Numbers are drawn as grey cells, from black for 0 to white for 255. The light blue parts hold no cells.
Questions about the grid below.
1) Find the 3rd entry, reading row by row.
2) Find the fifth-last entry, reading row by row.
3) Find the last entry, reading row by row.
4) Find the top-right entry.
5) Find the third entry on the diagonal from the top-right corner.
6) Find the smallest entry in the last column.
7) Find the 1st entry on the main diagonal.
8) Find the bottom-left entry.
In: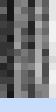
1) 120
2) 132
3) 229
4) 229
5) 132
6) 214
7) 64
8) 105

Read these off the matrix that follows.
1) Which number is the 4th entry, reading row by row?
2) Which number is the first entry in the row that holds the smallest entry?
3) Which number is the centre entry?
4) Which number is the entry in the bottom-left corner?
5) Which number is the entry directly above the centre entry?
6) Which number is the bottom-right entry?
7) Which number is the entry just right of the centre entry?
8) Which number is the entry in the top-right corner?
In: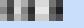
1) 173
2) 133
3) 45
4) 173
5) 88
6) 76
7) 231
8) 61

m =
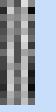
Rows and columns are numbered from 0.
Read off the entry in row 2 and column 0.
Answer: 108
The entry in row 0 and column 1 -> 151
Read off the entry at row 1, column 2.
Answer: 122
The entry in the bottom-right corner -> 108
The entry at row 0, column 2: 80
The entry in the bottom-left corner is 93
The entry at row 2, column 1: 151
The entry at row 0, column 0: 108
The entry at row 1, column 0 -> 41
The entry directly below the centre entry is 80
